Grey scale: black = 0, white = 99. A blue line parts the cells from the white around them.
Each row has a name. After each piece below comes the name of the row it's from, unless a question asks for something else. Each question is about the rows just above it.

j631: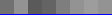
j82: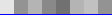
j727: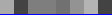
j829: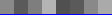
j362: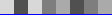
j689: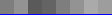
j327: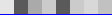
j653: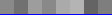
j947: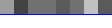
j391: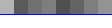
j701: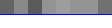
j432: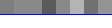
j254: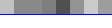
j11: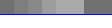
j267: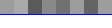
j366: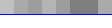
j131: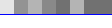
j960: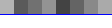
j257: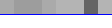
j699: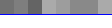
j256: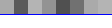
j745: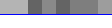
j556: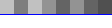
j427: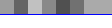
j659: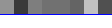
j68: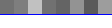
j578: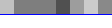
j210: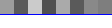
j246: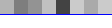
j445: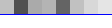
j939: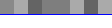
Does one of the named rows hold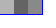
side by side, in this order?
yes
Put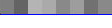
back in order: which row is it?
j653

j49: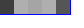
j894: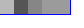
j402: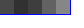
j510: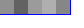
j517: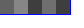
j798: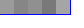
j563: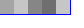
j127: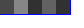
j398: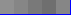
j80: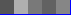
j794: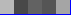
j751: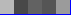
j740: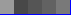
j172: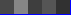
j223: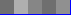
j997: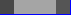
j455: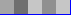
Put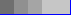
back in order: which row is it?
j455
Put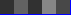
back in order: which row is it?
j127
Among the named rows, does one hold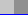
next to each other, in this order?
yes
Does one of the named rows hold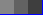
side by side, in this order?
no
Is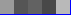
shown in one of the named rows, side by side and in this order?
no

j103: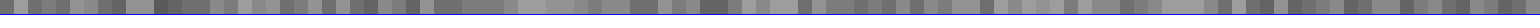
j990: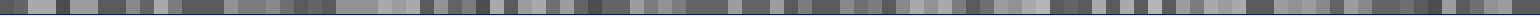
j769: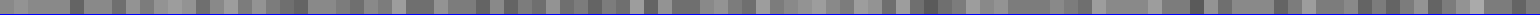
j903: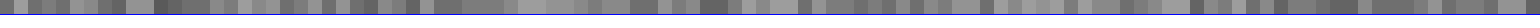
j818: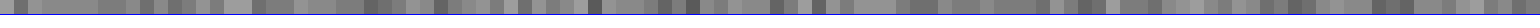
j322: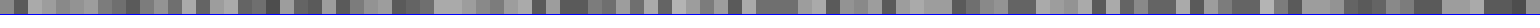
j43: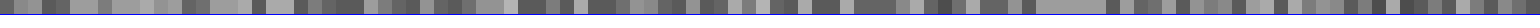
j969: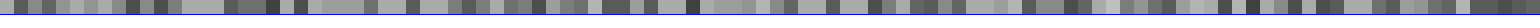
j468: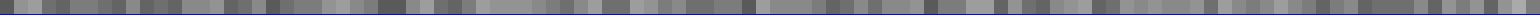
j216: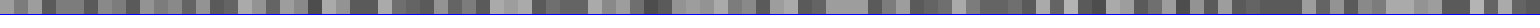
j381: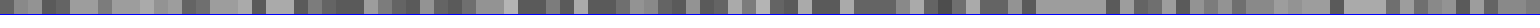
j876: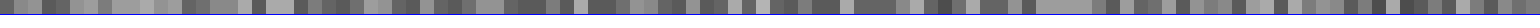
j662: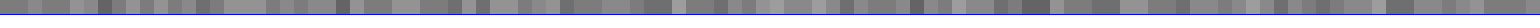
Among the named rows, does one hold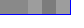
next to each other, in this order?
no
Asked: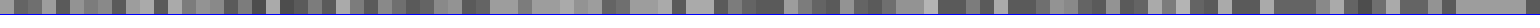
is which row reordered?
j43
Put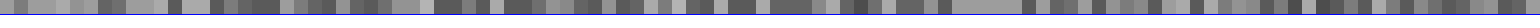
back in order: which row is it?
j43
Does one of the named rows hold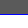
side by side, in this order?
yes
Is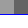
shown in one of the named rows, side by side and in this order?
yes
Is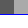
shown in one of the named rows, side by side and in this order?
yes
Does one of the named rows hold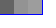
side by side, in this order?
yes

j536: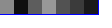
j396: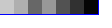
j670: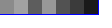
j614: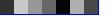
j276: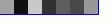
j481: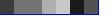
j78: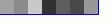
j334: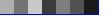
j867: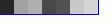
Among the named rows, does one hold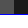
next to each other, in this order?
yes
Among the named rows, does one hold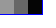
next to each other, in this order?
yes
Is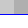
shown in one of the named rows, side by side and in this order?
yes
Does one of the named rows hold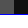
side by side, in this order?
no
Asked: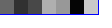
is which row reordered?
j614
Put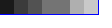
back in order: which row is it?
j481
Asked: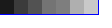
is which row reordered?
j334

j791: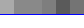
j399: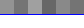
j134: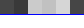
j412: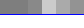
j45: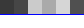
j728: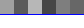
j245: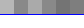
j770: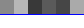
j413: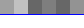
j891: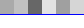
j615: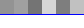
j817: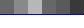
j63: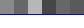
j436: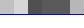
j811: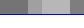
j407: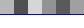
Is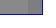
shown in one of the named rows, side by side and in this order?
yes
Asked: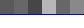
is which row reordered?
j63
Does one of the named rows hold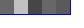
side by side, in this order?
no
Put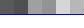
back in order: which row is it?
j407

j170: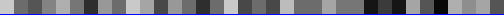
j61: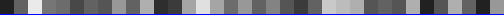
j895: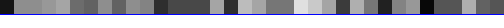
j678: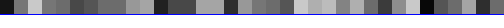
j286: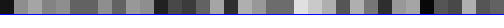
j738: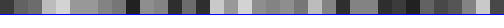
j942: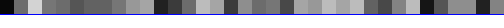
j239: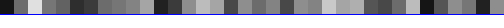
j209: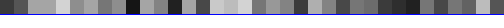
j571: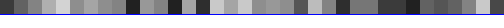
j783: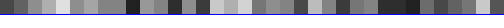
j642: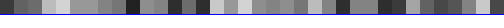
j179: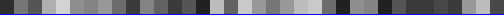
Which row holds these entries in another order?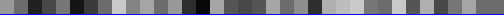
j678
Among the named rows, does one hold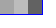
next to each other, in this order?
yes

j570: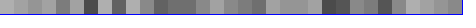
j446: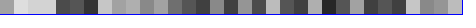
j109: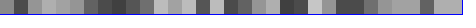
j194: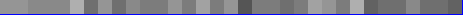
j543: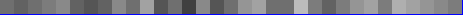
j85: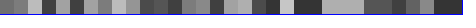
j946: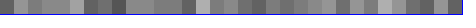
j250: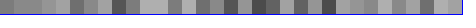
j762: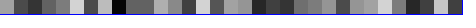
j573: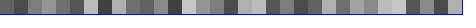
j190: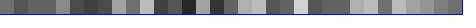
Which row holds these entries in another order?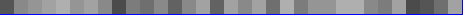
j570
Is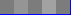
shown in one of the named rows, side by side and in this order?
yes

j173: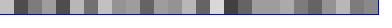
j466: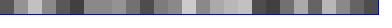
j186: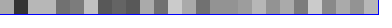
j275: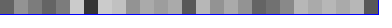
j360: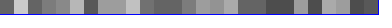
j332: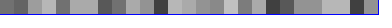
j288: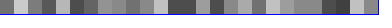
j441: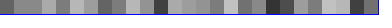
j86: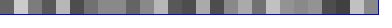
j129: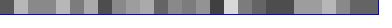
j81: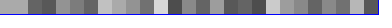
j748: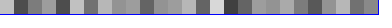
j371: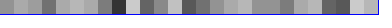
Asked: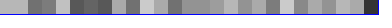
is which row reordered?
j186
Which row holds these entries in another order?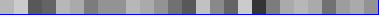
j371
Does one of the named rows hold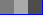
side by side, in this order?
yes
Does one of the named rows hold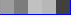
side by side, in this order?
yes
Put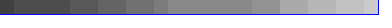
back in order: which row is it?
j86

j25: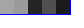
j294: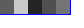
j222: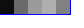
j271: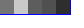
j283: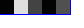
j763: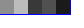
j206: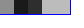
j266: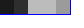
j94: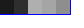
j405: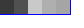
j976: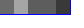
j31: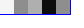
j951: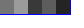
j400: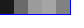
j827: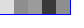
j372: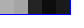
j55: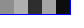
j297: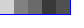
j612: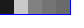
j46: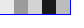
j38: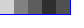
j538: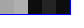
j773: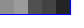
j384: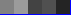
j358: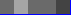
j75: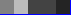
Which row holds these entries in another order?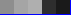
j94
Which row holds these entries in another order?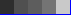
j271
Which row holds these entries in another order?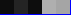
j538
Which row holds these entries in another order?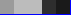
j266

